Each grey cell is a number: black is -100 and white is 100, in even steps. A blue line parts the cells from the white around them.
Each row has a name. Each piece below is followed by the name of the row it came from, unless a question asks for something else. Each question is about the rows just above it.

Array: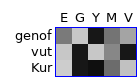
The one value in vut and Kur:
[-82]
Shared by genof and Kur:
[-82]
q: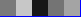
genof
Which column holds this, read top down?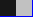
V

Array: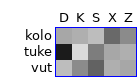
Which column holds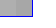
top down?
Z
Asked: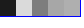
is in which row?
tuke
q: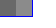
kolo
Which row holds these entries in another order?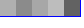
vut

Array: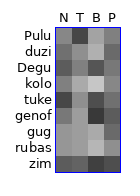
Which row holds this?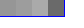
gug
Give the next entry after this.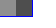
[-12]
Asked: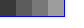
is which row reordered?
genof

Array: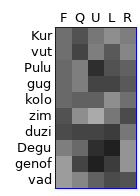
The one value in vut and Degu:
[-1]
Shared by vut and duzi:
[-47]
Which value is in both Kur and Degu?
[-1]
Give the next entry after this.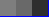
[-75]
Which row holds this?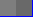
Degu

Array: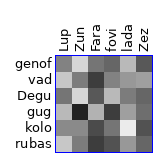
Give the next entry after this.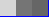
[45]
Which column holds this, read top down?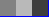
fovi
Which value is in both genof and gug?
[45]
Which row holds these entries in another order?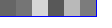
Degu
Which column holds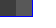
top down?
Fara

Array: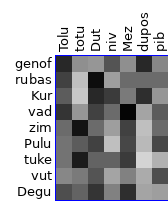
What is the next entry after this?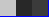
[-4]
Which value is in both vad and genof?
[18]
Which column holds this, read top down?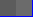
pib
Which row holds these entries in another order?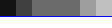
zim

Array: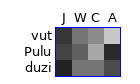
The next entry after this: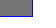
[-41]
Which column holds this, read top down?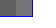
W
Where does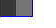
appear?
vut
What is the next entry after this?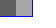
[-67]
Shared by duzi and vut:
[-8]

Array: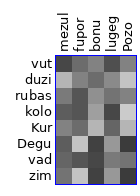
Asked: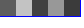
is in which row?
Degu
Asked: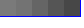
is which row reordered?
vad
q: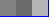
Kur
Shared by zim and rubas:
[-10]
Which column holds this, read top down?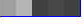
bonu
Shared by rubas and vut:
[2]
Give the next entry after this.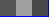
[59]

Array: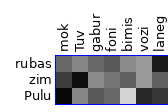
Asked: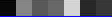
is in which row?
Pulu
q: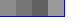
zim
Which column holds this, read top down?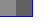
bimis
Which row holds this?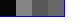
Pulu
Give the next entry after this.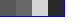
[-57]

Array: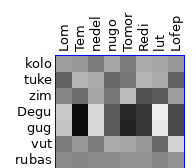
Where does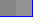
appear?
rubas
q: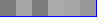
kolo

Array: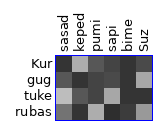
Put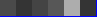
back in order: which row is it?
Kur
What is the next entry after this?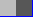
[-47]
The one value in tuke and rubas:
[-59]
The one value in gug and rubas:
[-59]
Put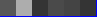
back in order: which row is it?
Kur
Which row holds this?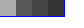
Kur
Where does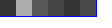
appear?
Kur

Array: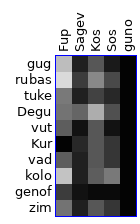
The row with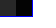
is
tuke
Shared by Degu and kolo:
[-98]
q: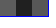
vad
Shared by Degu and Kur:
[-98]

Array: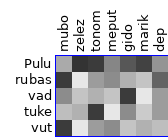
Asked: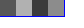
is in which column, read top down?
gido
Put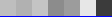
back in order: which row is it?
vut
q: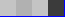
vad
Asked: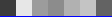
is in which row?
rubas
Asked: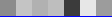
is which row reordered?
vut

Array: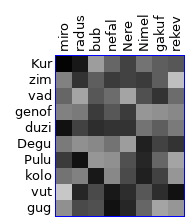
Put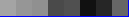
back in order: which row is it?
gug
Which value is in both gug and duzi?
[-87]
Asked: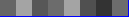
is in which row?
vad
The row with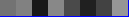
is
kolo
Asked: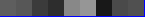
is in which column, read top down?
bub

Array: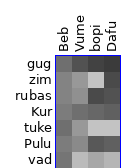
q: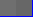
Kur
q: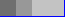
tuke

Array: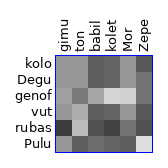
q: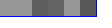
kolo
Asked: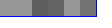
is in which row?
Degu

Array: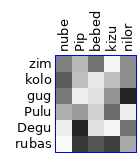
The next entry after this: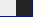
[76]
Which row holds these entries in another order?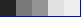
gug
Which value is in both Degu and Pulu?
[86]

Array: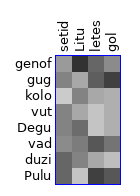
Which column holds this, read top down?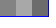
Litu
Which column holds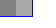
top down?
Litu
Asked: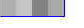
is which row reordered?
vut

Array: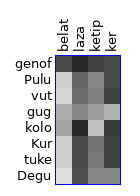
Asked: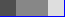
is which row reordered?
Degu
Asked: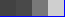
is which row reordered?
tuke
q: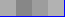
gug
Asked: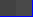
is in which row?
genof

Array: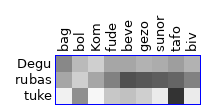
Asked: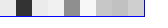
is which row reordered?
tuke
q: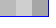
Degu

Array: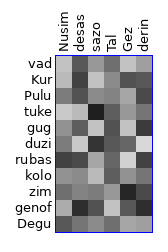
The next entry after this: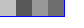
[52]
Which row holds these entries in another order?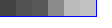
Kur
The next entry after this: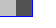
[52]
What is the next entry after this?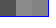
[30]
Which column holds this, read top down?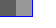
Tal

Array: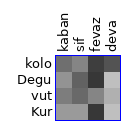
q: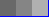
vut
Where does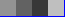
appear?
Degu
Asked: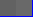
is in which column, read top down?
sif

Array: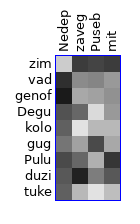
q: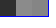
vad
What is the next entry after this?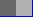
[-58]
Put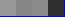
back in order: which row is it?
vad
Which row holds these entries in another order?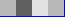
kolo

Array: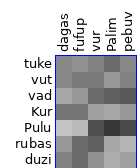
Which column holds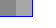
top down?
dagas
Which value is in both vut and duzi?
[2]
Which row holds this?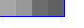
vad

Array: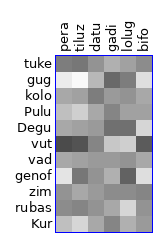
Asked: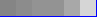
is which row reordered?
rubas
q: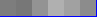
tuke
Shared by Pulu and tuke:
[26]
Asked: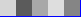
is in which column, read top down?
bifo

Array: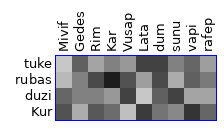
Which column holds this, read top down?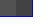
Vusap
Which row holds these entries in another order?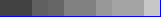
duzi

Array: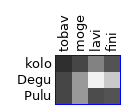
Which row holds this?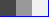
Degu
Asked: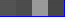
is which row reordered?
Pulu
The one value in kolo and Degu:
[-45]
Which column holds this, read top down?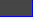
tobav
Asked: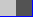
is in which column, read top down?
fini
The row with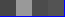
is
Pulu
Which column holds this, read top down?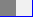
lavi

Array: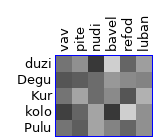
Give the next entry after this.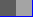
[3]
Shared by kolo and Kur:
[29]
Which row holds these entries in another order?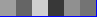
duzi
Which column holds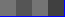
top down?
vav
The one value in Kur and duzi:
[-9]

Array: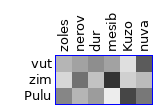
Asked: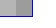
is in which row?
Pulu
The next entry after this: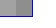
[27]

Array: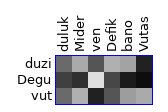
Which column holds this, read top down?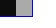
Vutas
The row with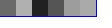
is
vut
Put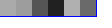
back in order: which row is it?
vut
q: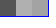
duzi

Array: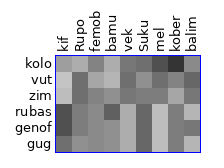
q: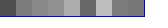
genof

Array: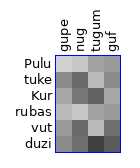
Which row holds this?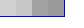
Pulu
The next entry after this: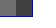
[-29]
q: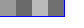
vut
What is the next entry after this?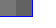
[31]

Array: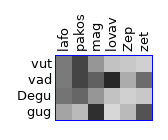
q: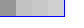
vut
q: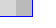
gug
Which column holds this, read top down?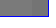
lafo
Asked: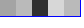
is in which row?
gug
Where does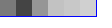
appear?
vut

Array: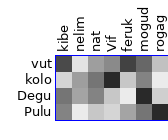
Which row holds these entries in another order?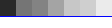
Degu
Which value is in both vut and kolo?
[24]
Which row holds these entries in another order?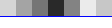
Pulu
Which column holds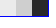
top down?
rogag
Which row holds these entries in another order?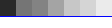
Pulu

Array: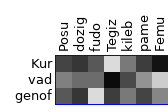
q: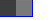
genof
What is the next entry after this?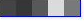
[-52]
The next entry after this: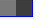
[-85]
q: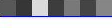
genof
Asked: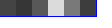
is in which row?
Kur

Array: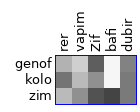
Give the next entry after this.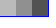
[-47]
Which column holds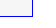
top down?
bafi
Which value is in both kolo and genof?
[93]

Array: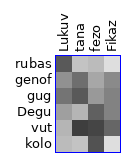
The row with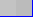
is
rubas
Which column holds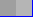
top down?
Lukuv
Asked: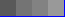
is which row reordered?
gug
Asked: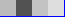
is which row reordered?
kolo
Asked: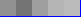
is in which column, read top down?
Lukuv
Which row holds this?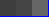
vut
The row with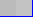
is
kolo

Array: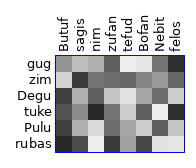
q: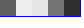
gug
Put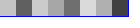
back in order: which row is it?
Pulu
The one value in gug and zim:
[-8]

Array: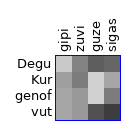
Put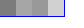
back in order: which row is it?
genof
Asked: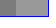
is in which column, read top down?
zuvi
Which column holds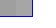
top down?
gipi
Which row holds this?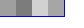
Kur

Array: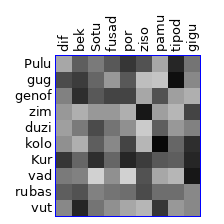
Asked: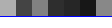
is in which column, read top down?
gigu
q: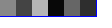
kolo

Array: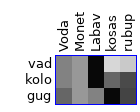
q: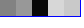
vad
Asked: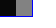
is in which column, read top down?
Labav
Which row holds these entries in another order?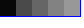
kolo

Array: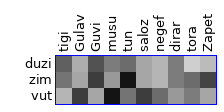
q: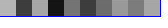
vut
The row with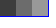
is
vut
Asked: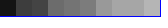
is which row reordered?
zim
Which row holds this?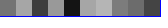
zim
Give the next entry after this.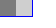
[47]

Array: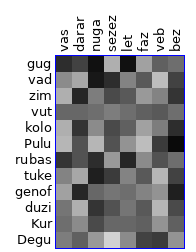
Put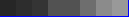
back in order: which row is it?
rubas
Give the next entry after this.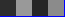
[-36]

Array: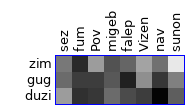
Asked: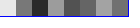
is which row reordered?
zim
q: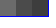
duzi
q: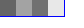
zim
